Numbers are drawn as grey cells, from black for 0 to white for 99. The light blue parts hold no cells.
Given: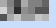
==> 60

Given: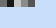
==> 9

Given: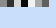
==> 3

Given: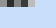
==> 17

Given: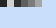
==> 19

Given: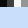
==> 4

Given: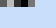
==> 73
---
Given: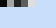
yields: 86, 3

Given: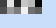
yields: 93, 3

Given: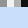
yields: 94, 6

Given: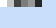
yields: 99, 15

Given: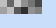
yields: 79, 18

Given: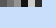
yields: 79, 7

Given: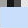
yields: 89, 9

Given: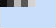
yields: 82, 6

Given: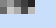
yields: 78, 14

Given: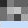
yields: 76, 16
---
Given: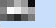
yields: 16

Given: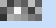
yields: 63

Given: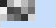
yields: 38

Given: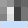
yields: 24

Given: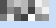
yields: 36

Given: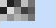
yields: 69

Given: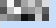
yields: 43

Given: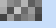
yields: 37
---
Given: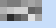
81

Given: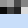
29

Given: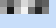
61

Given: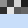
82

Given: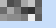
48

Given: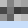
23

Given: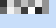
46

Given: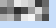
17
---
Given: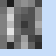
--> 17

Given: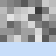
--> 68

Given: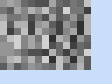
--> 58

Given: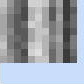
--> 58

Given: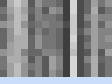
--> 62

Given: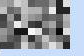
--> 25

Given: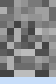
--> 26
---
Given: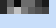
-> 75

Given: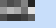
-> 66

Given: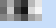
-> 25

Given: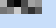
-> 79

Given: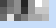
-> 55

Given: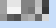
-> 95

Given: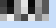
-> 56

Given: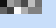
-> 97

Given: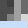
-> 62
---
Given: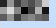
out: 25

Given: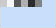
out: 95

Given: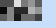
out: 52

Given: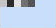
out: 76

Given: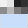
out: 19

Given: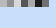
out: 84

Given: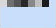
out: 33

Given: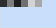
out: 49
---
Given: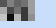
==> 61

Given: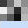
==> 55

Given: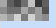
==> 37

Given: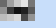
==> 46

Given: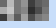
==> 41

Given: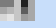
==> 65

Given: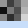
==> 64

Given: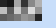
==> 69

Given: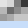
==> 22

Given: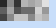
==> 87
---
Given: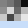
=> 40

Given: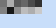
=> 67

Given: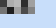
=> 29

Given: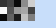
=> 65

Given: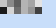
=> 58

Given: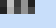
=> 57
